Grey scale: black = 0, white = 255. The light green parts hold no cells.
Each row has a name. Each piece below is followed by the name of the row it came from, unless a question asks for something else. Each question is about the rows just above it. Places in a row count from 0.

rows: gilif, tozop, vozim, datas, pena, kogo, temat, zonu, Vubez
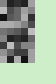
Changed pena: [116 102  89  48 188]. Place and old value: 3, [61]
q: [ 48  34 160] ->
gilif
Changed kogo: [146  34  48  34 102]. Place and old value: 0, [132]
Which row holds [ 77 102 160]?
tozop
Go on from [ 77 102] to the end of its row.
[160 132]
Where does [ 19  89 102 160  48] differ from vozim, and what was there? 3, [173]

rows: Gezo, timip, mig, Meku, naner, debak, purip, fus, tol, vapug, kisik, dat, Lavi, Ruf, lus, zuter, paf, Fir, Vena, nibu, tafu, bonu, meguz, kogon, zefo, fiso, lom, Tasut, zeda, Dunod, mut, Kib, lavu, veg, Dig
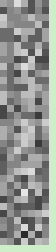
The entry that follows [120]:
[107]
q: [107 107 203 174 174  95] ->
naner

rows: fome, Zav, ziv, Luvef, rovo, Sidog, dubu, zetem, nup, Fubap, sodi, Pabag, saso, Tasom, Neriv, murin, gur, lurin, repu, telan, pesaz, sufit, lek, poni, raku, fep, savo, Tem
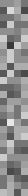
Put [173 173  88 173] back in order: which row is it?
Fubap
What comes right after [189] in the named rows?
[173]
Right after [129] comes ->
[159]
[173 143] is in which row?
savo

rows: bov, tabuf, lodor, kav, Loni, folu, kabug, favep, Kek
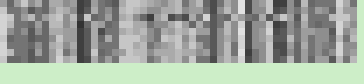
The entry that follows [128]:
[116]
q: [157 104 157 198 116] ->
favep
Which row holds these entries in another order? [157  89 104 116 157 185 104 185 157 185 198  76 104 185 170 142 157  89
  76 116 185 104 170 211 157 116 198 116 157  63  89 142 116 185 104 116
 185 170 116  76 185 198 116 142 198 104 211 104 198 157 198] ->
Kek

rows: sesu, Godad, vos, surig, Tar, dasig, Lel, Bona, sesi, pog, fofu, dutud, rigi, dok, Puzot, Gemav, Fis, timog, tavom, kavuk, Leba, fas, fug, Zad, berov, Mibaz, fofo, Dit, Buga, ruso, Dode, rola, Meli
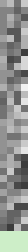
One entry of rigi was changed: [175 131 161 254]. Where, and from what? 3, [240]
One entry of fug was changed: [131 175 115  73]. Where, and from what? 2, [99]

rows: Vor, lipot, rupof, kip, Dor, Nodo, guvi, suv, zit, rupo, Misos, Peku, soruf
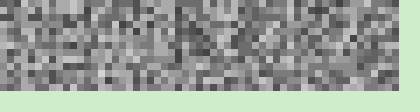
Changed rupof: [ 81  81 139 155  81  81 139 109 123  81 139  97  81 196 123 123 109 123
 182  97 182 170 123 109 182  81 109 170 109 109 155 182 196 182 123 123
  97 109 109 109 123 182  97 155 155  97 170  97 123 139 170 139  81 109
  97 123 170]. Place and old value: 15, [109]
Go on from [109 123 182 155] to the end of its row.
[155 123 155 109  97 123 123 182 170 155 123 155  81  97 123 123 123  97
 139 123 182 139  97 109 139 139 123 123 196  97  81  97]
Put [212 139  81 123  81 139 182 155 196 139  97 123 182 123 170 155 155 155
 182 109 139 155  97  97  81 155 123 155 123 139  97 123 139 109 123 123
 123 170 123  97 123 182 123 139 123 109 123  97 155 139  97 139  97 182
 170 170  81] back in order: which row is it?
Misos
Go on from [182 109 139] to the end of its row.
[155 182  97 182 139 170 170 196 170  68 155 182 139 109 139 155  81 123
  81 182 170 170  68 155 139 109 170 155 182 139 182  81 123  97 123 139
 155 139 196 109 170  81  68  81 170 139 170 170 139 139 123 182 155 139]

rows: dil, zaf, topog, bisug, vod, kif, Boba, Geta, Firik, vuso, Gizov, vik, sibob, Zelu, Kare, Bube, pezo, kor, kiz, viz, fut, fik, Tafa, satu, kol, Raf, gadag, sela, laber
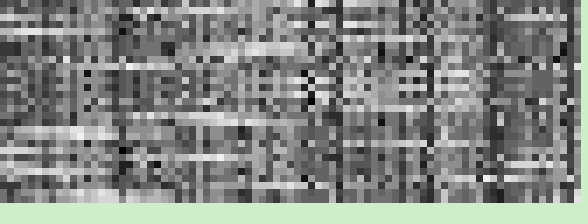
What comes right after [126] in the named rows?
[198]
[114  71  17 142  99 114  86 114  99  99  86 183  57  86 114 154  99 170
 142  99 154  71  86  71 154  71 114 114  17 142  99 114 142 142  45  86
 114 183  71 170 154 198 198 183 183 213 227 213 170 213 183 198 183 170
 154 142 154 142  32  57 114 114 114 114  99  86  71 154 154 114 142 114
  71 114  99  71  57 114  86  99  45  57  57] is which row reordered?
Geta
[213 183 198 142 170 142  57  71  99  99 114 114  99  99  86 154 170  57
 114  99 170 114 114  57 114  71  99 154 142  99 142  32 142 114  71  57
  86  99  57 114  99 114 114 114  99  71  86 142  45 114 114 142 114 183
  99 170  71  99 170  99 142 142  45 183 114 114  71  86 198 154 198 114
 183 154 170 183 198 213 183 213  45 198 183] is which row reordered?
fut
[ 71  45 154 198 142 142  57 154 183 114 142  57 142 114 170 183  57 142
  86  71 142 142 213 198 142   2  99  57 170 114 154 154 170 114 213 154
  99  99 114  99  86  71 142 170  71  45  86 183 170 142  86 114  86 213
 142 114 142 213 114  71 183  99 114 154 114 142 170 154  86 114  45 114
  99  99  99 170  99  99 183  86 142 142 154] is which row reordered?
fik

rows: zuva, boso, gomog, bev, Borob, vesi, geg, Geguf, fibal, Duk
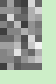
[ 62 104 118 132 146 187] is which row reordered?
bev
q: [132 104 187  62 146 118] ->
bev
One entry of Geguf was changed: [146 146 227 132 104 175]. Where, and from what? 0, [132]
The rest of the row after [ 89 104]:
[104 104]
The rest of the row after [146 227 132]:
[104 175]
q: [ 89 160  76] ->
zuva

